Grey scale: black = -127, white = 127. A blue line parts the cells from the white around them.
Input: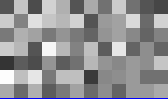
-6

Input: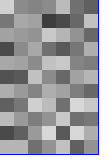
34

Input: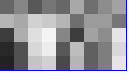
-66

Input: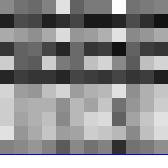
42

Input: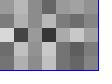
88

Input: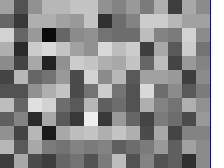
82
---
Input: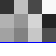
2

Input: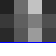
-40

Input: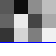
84

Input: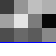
-22

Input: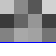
40

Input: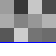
77
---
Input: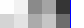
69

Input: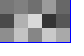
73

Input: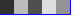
94

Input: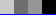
22

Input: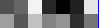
-81

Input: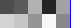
119

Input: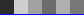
47
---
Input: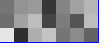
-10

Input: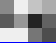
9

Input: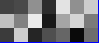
-61

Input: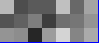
57

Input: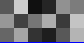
-39

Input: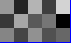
25

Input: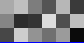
42
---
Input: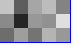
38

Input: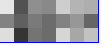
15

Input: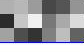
27

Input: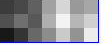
-31

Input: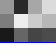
39

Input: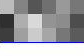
-42

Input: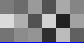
26

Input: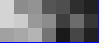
19

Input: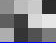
74

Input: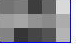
-66
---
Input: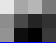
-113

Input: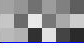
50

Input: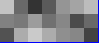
44

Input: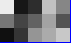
-74

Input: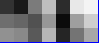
9

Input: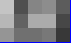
-15
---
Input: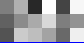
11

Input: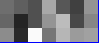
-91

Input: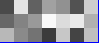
3

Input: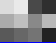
63

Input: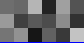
-63

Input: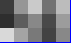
-34

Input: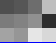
2

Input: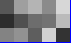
-47

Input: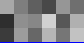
15

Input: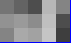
26
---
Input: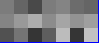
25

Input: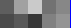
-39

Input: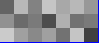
-20

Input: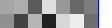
-60

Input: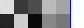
78

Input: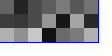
-71
